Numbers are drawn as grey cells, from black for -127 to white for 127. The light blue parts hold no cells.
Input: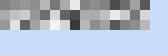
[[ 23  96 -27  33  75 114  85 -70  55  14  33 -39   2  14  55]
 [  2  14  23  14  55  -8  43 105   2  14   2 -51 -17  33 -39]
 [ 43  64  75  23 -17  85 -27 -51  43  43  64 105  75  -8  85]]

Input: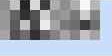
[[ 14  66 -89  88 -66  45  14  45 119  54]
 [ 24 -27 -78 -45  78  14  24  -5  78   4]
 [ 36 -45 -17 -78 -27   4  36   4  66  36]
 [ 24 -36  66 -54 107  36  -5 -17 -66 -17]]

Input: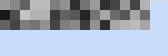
[[  27    8  -29   59   59   -1   18  -80  -11   27  -80  -59   27  -59
    50]
 [ -29  -59   -1  -11   18  -59   -1    8  -68   18  -80   38   50   59
    38]
 [-103  -48   68   50   50  -68  -29  -39  -91  -11   38  -20  -39   38
   -20]]

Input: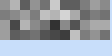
[[ 19  52 -33  19 -13  74 -33 -33  -2  30  10]
 [ 30 -33 -23 -13 -44 -55 -66  64  -2  19 -13]
 [ -2  10  30  -2  64  52  84  42 -23  -2 -13]
 [ 30 -55  52  10 -13 -77  10 -44  19  42  42]]

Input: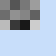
[[  59  -71 -103   77]
 [   5  -42   -7   29]
 [ -18   17    5  -30]]

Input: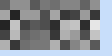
[[-91  67 -60 -38 -49 -82  57  67 -82 102]
 [-60  57 -28 -16  -7 -72  48  27 -49  67]
 [ 48 -72 -16  -7  -7  48 -49   5  37 -38]
 [-28  16  16 -38  -7 -16   5   5 -28  16]
 [ 37 -91  27  27 -49  37 -72 -60  27 -72]]

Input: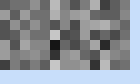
[[ -64   -3  -33   -3  -33   70   16   16   28  -76   58  -24  -15]
 [ -44   16  -24   16  -15  -44    7  -53   28   37   48    7  -24]
 [ -33  -15  -15   16  -24   58   -3  -44   -3   48  -64  -33   -3]
 [  28   -3    7   16   -3  -76   16   28  -24  -44   37    7   -3]
 [ -44  -33   16  -15  -15   70  -53  -44   28  -53  -24  -53  -15]
 [  28  -33   28  -15  -15   48    7   28   37  -24  -33  -33    7]
 [  28  -44   37    7    7 -106  -24  -53  -15   37  -86   -3   16]]
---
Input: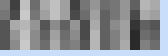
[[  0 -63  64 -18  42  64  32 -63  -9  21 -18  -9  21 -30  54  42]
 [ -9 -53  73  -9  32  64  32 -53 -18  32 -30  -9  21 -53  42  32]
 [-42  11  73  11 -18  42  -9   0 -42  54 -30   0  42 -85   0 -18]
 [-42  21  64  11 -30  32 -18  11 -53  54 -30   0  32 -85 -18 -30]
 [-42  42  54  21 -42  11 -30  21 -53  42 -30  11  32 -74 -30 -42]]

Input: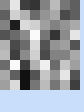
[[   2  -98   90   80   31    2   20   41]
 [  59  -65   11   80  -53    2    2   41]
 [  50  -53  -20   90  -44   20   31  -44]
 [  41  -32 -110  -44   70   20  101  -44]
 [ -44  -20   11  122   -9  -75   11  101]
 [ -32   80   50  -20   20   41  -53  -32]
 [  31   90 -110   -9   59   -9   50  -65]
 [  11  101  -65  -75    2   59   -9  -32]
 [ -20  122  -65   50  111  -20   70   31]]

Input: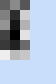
[[ -61 -127   98]
 [  20 -105   50]
 [ -70  -94  -21]
 [   0  -82   79]
 [ -31   10  -41]
 [ 110   59   70]]

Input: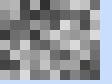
[[-60 -49  54  12  66  12  35  35 -60 -29]
 [ -7 -29 -29  23   2 -39  89  35 -49  45]
 [-69 -17  -7 -69  35  78  35  23  35  89]
 [ 54  -7  78 -17 -29  12  54  89  23  -7]
 [ 54  23  89  -7   2  66 -39   2 -29 -49]
 [ 12  45 -49 -69 -39 -49 -29 -17 -39  78]
 [ 45  54 -60  45 -79   2  23  78  66 -17]
 [-39  66  35  23  54 -17 -39  23  54 -17]]

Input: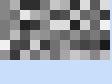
[[  17  -71   59  -14   38  -14   38   70   49    6   59]
 [ 112  -47  -59   80  -71  -14   28  -38  -59  -47 -101]
 [   6  -14  101   49   28  -59  -47   70  -26   -5  -71]
 [  -5   17  -92  -71    6   92   92  -92   80  -26  112]
 [   6   49  -81  -81   -5   70   49  -81   92  -38   92]
 [  -5   59  -38   28   17   -5  -26   17  -26   -5  -38]]

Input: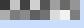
[[ 44  -2  10 -31 -13  91 113  -2]
 [-73  68 -62  80 -42  32 -22  21]]

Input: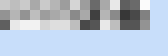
[[ 19  53  19  62  29  41  53  10  41 -63  53  10 -72 -54   1]
 [ 74  62  74  41  74  53  29  85  29 -21  41 104 -32 -21 123]
 [-32 104 114 114  85  94  94  62 -54 -42 104  62 -42 -42  19]]
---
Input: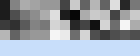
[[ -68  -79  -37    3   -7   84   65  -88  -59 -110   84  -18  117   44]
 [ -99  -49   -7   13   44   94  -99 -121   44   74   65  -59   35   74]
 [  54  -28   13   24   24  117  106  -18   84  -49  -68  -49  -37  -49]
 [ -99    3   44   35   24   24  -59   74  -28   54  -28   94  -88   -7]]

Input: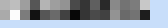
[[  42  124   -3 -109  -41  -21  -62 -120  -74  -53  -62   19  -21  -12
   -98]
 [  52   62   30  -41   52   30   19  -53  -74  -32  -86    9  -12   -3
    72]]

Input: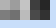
[[ -2 -14  59 -53 -77]
 [ 50  29  68 -65 -89]]

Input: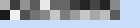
[[-101  113  -47  -13    8   70   -3   27   70   39   61  -36]
 [  51  -67   18  -36  104  -25  -25  -67  -91  -58  -91    8]]

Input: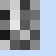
[[  38   77  -71   28]
 [  67  -40  -60    6]
 [  -6  101  -40   18]
 [ -93   89  -28  -18]
 [-104   -6   58  -50]]

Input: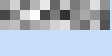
[[ 29  82 -16  53 104 -25  72  -5  29  94  18]
 [ 53  62   7  41  53  82  94  18 -16  72 -44]
 [-56   7  94 124 -56  -5 -78   7  41  18 -35]]
